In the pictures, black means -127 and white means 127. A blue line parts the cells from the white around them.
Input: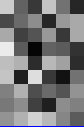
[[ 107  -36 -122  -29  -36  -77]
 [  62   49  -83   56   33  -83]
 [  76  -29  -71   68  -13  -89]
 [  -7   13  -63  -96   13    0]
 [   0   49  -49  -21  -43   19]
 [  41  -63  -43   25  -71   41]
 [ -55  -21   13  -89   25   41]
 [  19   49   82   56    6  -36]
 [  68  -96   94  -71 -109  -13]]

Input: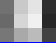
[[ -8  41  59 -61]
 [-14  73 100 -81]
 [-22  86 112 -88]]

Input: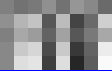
[[  0 -13  -6  16 -13  22   8 -21]
 [  0  40  28 -28  34 -40  -6  40]
 [ 16  53  67 -40  60 -59 -21  79]
 [  8  73  86 -52  73 -71 -28 108]
 [  8  94 100 -65  94 -89 -34 122]]

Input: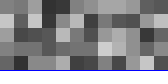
[[ 30 -55 -47 -40  57  -6 -47  24  45  16 -71 -26]
 [  1 -12 -12 -40 -19 -12 -12  78  51  16 -26   9]
 [-26 -77   9   9  45 -63 -55   1 -55  24  70 -47]
 [  1  -6  30 -77 -71   1  16  38  38  24 -32 -40]
 [ 70 -32  70 -71   9  57 -63  -6 -40 -47  24  63]]

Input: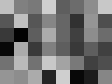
[[-119   43  -70    0  -33  -70  -33  -63]
 [ -41   64  -41    6  -25  -78   21  -49]
 [ -70 -125  -33   43  -25  -63   13  -19]
 [ -13   58  -13   72   35   -6  -63  -49]
 [  64    0   -6   79  -33  -19   13   72]
 [  21   13   43  -91   79 -119  -99    6]]

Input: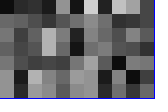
[[-114  -85  -78 -100   19 -107   79  -93   65   34  -57]
 [  -9  -49  -64  -57  -64   -9   34  -37 -114   -3   -9]
 [ -23  -30  -49  -72  -43  -16   11  -16  -78  -72  -57]
 [ -30  -57  -43   50  -23 -107  -16   -3  -43  -49  -78]
 [  -9  -64  -30   50   -3  -93    3  -23  -49    3  -37]
 [  19  -85   27   11  -37   11   19  -85  -16  -72  -23]
 [  19 -100   50    3  -23   27   19 -100    3 -114  -64]]

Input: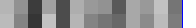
[[ 59   4 -74  66 -51  53   4 -10 -23  40  11  59  -3]
 [ 53  18 -67  33 -51  46  25  18 -38  40  25  66 -10]]

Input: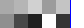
[[ 15 -55 -95 125 -75]
 [ 41  53  81  28  68]]

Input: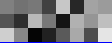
[[  79    7 -122  -94  -37   41  -50  101]
 [   0  -13   -7  -62   71  -88   35   27]
 [ -43  -81   57   -7 -107   49   21   63]]
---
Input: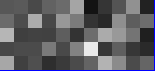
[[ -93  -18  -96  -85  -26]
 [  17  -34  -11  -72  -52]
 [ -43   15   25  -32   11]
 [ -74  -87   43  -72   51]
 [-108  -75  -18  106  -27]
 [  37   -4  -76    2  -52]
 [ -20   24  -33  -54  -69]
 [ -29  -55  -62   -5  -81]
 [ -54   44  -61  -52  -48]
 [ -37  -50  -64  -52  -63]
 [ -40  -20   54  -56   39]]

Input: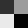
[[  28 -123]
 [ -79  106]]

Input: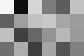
[[  66   29   27    0]
 [ -34   38   56  -43]
 [  -3   71   18   36]
 [  86   66  -24  -65]
 [-113   31  -63   45]
 [ 119  -31   64  -15]]

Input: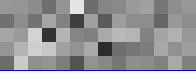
[[ 23  14  24  30   0]
 [ 14  24  48  17  41]
 [ -8 -25  36  40   1]
 [ 32  13   2  -2  11]
 [ 26  13  52  -9  14]
 [  9  29  57 -16  -9]
 [  5 -36  41 -84   8]
 [-18  31   0  42  18]
 [100 -64   5  18 -43]
 [ 19   2  51  32  -1]
 [-16  38 -76  71  21]
 [ 12 -12  83  79  15]
 [ 21  13  27  51  74]
 [ 22 -14  37  21 -18]]

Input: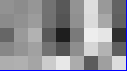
[[-28 -32 -80 -33  93]
 [ 25  40 102  51  31]
 [ 94  91 109  86 -35]
 [ 19  16  -5  14  44]
 [-39 -43 -97 -44 104]
 [-13 -14 -38 -13  76]
 [ 22  28  50  33  37]
 [ 12  17  26  20  48]
 [ 18  11 -25   7  46]]

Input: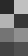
[[ 64 -72  15 -47]
 [-86  52 -11 -60]]

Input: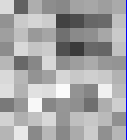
[[ 42  64  74  65  20  50  59  78  16  54]
 [ 30 -21  39 -26  23  73 113  46  58  16]
 [ 39 -24  15 -23  43  79   5 -16  71  76]
 [ 35 -51  10 -69  30  72  19  15  63  43]
 [  8 -61 -15 -48  13  86 123  22  21   8]
 [ 13  76  37  75  88  33  93   6  88  55]
 [ 46  85  25  68   7  19  97 120  65   9]
 [-30  74  63  89 -23  55  50  23  47 104]
 [ 91  18  31  12  55  89  94  -6  82  53]]
